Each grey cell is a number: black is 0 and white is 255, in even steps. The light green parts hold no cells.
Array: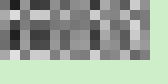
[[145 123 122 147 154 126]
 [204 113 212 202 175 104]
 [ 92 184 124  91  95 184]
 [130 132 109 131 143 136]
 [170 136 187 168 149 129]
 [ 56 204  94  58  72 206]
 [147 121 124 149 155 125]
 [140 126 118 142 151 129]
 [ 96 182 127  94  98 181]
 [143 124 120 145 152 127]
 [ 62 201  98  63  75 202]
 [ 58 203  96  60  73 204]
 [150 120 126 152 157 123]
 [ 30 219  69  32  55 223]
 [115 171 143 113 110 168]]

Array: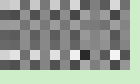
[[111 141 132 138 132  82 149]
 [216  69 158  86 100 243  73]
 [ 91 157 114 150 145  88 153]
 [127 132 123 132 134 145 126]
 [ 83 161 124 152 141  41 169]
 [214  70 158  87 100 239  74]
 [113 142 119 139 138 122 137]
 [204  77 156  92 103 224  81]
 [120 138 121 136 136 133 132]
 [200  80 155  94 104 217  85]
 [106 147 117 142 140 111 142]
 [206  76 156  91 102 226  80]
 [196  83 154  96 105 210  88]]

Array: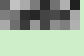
[[ 32 169 176]
 [176  54 127]
 [114  73 141]
 [ 42  68  67]
 [124  38 152]
 [170  47  58]
 [194 117 110]
 [ 93 126 169]]

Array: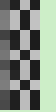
[[ 30 193 194  28  28 192  28  29 194  29  28]
 [187  30  29 189 185  31 188 183  30 187 188]
 [ 33 188 189  30  34 187  31  37 189  32  31]
 [ 81 122 126  65 109 118  79 120 125  77  73]]

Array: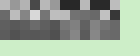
[[189  55 105 105]
 [ 41 193 116 108]
 [ 42 105 131 135]
 [185 111  97  91]
 [ 40 114 128 134]
 [ 39 187 119 111]
 [153 190  85  80]
 [184 117  95  89]
 [ 73 216 107  87]
 [179 133  94  89]
 [152 188  89  82]
 [186 106  95  92]]

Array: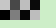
[[ 10 189]
 [190   6]
 [ 72 126]
 [198   0]]
